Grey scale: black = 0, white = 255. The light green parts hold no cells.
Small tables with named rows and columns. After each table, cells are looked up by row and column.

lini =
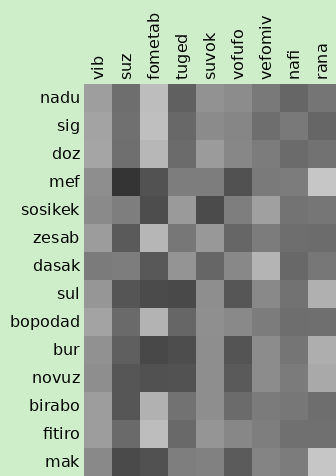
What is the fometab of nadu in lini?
189
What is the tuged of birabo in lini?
114
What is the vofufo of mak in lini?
91
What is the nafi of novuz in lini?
123
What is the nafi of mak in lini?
124
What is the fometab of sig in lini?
191
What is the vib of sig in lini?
163
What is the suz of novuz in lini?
86
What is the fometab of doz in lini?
183
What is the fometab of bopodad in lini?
179
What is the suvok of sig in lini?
139
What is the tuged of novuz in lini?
82
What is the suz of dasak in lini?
125
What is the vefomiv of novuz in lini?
140
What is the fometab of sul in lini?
75
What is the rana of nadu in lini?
117
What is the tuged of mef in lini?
125
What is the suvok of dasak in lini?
102
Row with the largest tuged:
sosikek

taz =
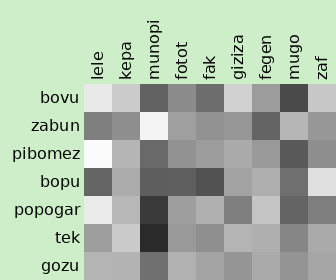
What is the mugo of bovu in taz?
74
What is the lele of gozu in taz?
181
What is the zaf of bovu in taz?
199
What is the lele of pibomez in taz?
251
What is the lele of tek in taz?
158
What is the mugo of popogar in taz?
100
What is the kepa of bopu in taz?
171
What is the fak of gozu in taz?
164
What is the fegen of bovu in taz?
156
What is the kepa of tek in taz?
202
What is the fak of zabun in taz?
146
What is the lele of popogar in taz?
234
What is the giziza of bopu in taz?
162
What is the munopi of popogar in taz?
58
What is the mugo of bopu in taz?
111
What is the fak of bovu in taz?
109
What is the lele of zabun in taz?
127
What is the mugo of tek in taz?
134

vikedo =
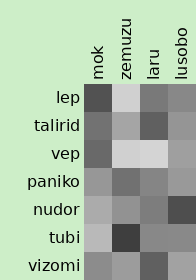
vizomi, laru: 96
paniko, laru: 133
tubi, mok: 185
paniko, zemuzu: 113
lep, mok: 82
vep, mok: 105
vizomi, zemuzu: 156
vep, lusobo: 159
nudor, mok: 171
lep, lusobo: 136
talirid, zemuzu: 165
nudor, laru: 125
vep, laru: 212
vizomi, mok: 140
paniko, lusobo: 153
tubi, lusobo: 137
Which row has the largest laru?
vep

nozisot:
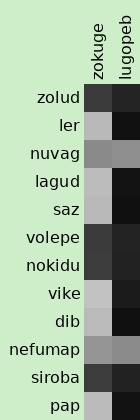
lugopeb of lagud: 19
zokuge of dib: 186
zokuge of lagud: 188
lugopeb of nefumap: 139
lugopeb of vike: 27
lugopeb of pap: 18
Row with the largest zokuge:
vike

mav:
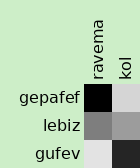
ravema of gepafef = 0
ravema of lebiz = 126
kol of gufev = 37
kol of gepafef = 213
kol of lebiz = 156
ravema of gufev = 227
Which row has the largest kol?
gepafef

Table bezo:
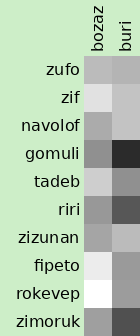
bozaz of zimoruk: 159
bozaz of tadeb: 206
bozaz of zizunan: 165
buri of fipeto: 154
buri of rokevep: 156
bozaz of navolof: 171

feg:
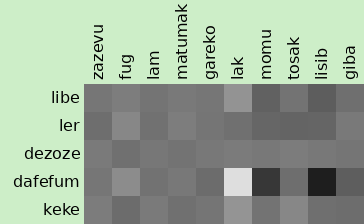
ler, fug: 135
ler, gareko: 117
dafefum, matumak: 120
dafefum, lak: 222
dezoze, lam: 119
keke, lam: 122

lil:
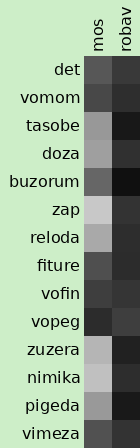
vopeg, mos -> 44
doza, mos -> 159
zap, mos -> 200
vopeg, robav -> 62
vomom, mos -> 72
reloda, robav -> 45
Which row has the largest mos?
zap

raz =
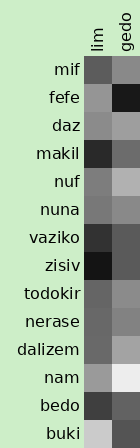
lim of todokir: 101
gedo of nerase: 130
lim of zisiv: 20
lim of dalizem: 105
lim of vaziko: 50
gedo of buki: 84
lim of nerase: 104
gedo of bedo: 98
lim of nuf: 125
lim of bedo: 63

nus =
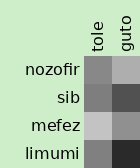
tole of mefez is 195
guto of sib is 81
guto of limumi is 42
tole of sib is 126
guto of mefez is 144
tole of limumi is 128
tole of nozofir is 136
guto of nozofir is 174
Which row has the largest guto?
nozofir

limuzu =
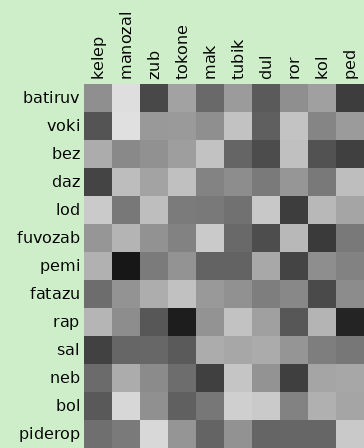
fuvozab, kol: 58
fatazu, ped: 140
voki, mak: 143
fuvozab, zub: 146
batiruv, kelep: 143
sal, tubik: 167
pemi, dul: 168
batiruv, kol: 160
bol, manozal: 215
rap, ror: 87
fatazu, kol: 74
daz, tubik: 141
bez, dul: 76
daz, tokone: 192
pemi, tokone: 147
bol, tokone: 96
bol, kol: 176
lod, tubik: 113
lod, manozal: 120

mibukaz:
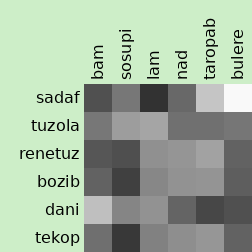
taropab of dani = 71
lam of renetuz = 144
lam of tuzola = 165
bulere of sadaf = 249
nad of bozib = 146
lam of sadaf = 50
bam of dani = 191
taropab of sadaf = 197
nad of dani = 100
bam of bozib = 98
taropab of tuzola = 112
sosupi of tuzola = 157
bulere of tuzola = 118
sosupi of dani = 133
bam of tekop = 111
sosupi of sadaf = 119

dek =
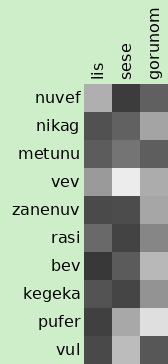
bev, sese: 91
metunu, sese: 116
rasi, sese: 67
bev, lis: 56
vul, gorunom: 87
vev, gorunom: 172
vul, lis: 73
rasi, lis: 105
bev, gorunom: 184
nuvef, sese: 60
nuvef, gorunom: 96

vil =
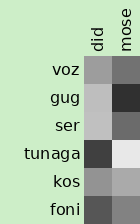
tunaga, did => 64
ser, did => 192
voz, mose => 114
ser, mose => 107
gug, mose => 48
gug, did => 190
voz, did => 157
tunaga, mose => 232
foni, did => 86
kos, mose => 170
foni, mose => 130
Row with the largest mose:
tunaga

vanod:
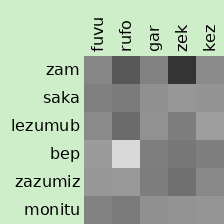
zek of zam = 52
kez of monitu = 149
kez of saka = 148
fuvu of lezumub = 138
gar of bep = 126
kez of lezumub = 158
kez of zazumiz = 136
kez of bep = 127
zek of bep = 120
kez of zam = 139

